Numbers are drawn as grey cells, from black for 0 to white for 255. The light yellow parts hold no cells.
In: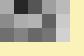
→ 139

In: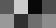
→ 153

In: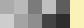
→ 205

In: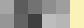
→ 150

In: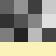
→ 50

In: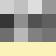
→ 54

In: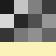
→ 215

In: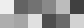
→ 174
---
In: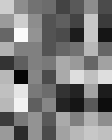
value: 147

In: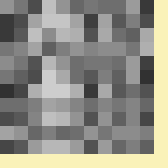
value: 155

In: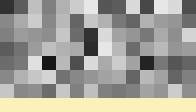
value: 142

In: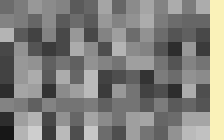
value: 206

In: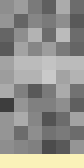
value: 128

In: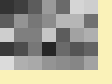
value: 169

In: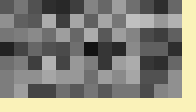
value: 68

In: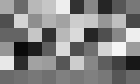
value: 120

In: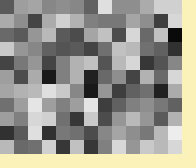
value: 112
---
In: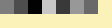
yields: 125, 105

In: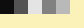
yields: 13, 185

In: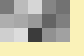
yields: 121, 161

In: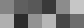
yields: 132, 109

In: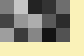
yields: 126, 82

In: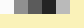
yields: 251, 186

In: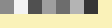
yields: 138, 53

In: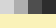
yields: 214, 45

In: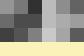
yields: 149, 91
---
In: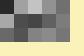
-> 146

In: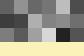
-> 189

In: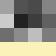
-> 74

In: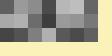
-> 190

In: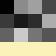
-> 160

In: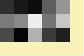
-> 94

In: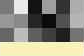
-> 50

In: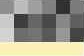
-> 49
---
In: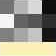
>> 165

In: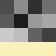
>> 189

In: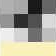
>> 210

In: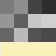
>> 186

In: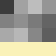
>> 183

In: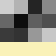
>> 51

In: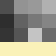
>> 85

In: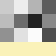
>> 225

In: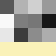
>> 60
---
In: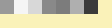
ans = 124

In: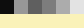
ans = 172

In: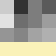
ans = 226

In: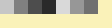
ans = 217

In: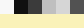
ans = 214

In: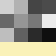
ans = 104

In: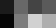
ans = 6

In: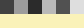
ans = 81

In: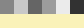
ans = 235

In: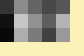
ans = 86
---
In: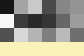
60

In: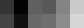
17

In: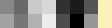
119

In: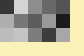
119

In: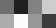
251

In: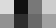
46
